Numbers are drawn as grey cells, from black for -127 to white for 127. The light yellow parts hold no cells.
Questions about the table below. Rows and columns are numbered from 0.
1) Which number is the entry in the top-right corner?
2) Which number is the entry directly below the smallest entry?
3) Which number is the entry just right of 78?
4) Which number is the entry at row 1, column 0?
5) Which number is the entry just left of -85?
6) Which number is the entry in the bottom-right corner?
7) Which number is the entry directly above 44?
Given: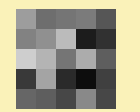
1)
-41
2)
9
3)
52
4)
2
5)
36
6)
-56
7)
-99

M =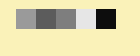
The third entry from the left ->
-1
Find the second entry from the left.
-35
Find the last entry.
-114
